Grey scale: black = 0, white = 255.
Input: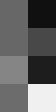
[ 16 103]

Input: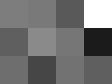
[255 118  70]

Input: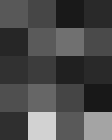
[ 41 112  60  79]

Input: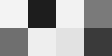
[122 226]

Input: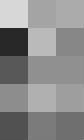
[171 186  88]

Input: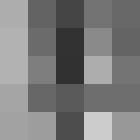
[104 138  49 103 162]

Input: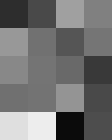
[128  85 116 112]

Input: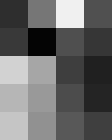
[ 80  79 166 182]

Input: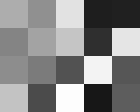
[32 47 82 75]
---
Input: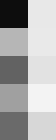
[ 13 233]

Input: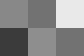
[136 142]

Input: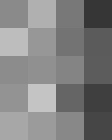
[138 151 132  63]

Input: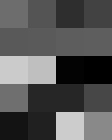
[109  90   3  71]

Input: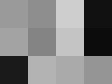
[154 132 170]

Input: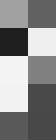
[161 239]

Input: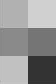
[177 117]
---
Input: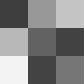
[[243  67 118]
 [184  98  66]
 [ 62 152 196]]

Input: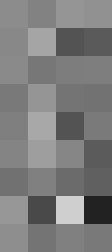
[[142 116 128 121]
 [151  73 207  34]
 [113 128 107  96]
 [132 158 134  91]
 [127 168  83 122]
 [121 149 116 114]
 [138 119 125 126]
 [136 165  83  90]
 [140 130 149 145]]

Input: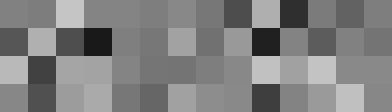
[[135  80 156 170 119 102 161 141 137  62 131 154 192 135]
 [185  65 165 163 132 117 116 126 136 193 161 195 137 137]
 [ 86 176  78  25 127 119 162 113 153  32 131  92 129 116]
 [129 125 197 132 132 126 136 119  77 175  47 123  98 126]]

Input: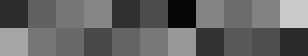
[[165 118 105  73 100 120 152  50  89  78  42]
 [ 45  97 118 134  48  77   6 132 108 130 202]]

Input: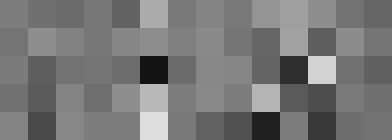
[[131  73 135 125 125 222 121  98  81  33 124  57 110 114]
 [113  91 131 111 142 185 124 137 125 180  90  77 122 112]
 [123  94 114 117 109  20 108 135 134 100  47 211 113  96]
 [116 142 129 119 134 141 128 137 117 102 162  94 140 117]
 [125 112 107 118  98 172 121 132 120 148 159 142 114 102]]

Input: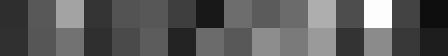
[[ 48  86 114  47  74  92  35 107  88 141 122 154  51 139  56  29]
 [ 46  88 163  52  83  87  62  24 109  91 107 174  77 253  67  14]]

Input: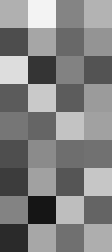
[[ 42 167 112 174]
 [131  21 190 100]
 [ 60 161  85 198]
 [ 78 139 110 113]
 [118 101 195 161]
 [ 91 201  92 155]
 [221  52 130  83]
 [ 77 166 104 148]
 [176 243 132 179]]

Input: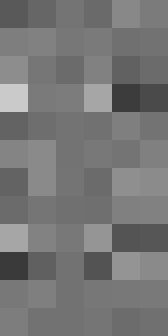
[[125 114 114 117 108 112]
 [120 127 114 119 120 121]
 [ 58  96 114  83 148 138]
 [166 130 120 149  84  86]
 [107 117 112 111 128 129]
 [ 99 138 116 107 143 139]
 [132 138 115 120 116 128]
 [ 99 110 115 113 127 115]
 [202 122 124 166  60  74]
 [141 118 107 129  97 107]
 [126 129 119 122 112 114]
 [ 89 102 116 106 136 123]]
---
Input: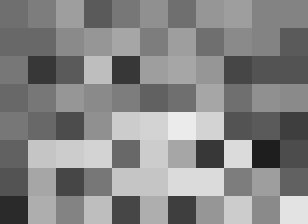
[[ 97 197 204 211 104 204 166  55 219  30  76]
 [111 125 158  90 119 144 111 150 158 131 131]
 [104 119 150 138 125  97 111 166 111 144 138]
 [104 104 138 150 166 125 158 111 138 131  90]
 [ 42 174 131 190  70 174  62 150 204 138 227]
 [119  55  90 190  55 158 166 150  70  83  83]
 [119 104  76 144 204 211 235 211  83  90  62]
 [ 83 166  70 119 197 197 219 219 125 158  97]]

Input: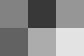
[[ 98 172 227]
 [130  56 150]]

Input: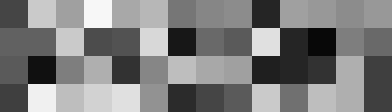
[[ 97  97 202  76  82 216  23 105  90 224  37   8 126 105]
 [ 63 240 190 210 224 146  43  69  90 202 112 190 175  63]
 [ 69 202 160 247 168 183 118 134 140  37 160 152 140 152]
 [ 90  16 126 175  50 134 190 168 160  31  37  50 175  63]]

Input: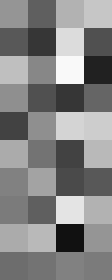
[[191 135 249  33]
 [123  95 228 178]
 [ 88  54 220  80]
 [ 66 143 212 205]
 [149  95 178 198]
 [109 115 129 123]
 [129 163  74  88]
 [171 115  66 185]
 [143  80  54 101]
 [171 185  17 149]]

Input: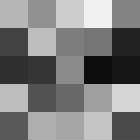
[[182 145 205 240 131]
 [ 89 174 166 197  74]
 [ 47  53 139  13  21]
 [ 66 189 125 117  34]
 [189  82 104 159 213]]

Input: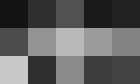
[[ 75 147 185 155 131]
 [200  47 139  61  67]
 [ 19  47  81  26  33]]
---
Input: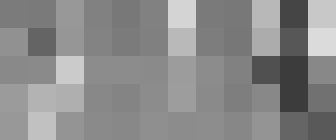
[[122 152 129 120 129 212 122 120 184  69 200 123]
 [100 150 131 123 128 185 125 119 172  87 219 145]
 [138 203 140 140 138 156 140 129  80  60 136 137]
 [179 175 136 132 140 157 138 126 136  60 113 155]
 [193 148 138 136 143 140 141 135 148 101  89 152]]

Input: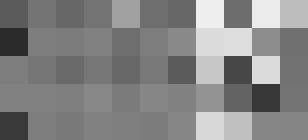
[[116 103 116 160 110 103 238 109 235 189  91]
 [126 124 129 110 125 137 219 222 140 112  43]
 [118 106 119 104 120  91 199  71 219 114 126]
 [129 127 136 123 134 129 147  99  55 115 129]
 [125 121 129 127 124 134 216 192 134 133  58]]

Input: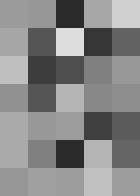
[[151  42 167 208 155]
 [ 85 221  54  98 166]
 [ 61  78 128 152 191]
 [ 85 181 136 141 145]
 [152 156  63  91 170]
 [128  43 180 101 170]
 [160 157 192 156 150]]

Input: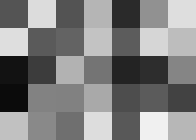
[[220  83 181  42 145 222  84]
 [ 90  99 195  92 214 189 222]
 [ 60 178 116  35  45 133  18]
 [130 129 169  77  91  66  11]
 [137 111 221  88 240 183 193]]

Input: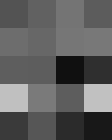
[[ 97 116  92  83]
 [103 118 120 109]
 [ 93  16  47  94]
 [122  93 193 192]
 [ 86  43  24  58]]

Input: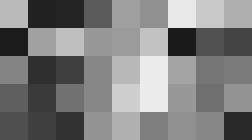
[[ 33  36  91 159 144 232 201 175 186]
 [161 191 152 155 194  26  81  68  27]
 [ 47  63 135 185 235 164 118 123 132]
 [ 58 113 135 207 236 152 111 147  95]
 [ 63  50 147 176 126 144 135  41  79]]
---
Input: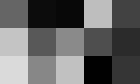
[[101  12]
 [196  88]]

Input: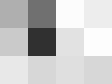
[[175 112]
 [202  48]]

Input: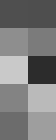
[[ 79  78]
 [142 123]]

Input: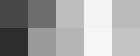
[[ 71 109]
 [ 45 154]]

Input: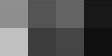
[[142  84]
 [192  60]]

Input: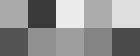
[[170  57]
 [ 83 144]]

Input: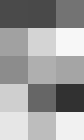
[[ 74  73]
 [161 212]]

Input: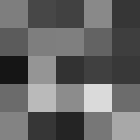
[[126  71]
 [ 91 126]]

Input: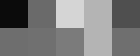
[[ 11 106]
 [110 112]]
